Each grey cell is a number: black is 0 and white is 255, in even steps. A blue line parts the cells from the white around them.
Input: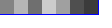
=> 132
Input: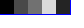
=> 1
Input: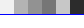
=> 241
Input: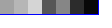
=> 162
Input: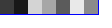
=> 58
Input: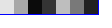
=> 228
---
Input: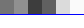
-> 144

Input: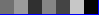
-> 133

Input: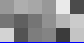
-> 203

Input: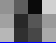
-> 169

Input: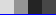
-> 71

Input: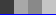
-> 137

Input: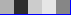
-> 177

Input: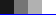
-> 117
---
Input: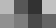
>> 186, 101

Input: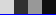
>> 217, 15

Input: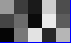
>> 155, 182

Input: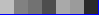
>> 191, 42

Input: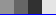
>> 148, 229

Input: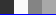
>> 50, 168
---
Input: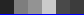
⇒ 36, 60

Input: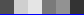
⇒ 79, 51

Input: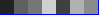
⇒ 34, 139

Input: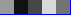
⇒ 154, 115

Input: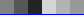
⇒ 129, 153

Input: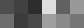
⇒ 78, 117

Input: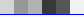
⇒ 212, 241

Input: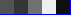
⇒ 82, 16

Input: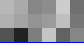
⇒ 183, 134

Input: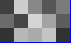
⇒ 63, 50
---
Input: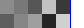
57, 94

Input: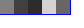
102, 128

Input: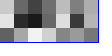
173, 97

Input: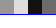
108, 151

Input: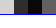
97, 211

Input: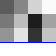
250, 148
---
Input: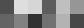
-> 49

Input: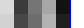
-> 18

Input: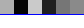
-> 4

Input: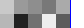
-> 33

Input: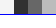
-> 49

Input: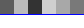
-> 51

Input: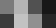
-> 23
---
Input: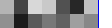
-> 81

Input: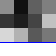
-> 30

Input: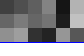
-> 116

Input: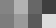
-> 178

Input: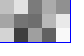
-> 110

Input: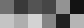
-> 70
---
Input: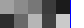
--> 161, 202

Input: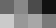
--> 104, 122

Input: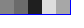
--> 132, 167

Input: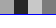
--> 166, 124

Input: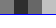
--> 123, 193

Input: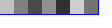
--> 194, 116

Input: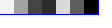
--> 244, 1

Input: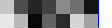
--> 199, 161

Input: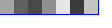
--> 165, 196
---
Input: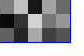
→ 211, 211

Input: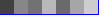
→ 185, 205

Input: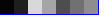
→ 165, 216

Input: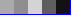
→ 212, 212

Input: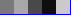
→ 73, 202

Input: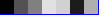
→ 225, 225
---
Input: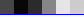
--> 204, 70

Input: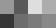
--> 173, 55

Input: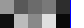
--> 45, 16

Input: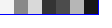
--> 23, 244

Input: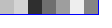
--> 133, 191

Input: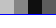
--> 92, 194
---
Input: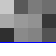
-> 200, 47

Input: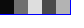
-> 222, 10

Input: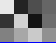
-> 232, 19

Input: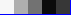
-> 247, 11

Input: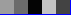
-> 195, 4

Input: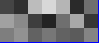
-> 216, 35

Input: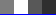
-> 255, 47

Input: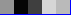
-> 214, 5

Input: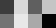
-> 232, 4

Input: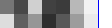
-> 242, 46
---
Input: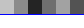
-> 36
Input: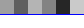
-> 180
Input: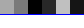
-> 1
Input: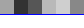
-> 86
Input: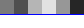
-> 181
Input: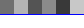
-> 84
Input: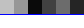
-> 10
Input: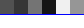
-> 116
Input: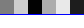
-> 2
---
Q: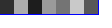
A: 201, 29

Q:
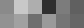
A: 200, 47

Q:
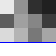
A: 233, 32

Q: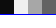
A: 240, 12

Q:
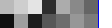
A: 228, 16

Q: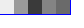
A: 238, 58

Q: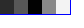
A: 243, 2
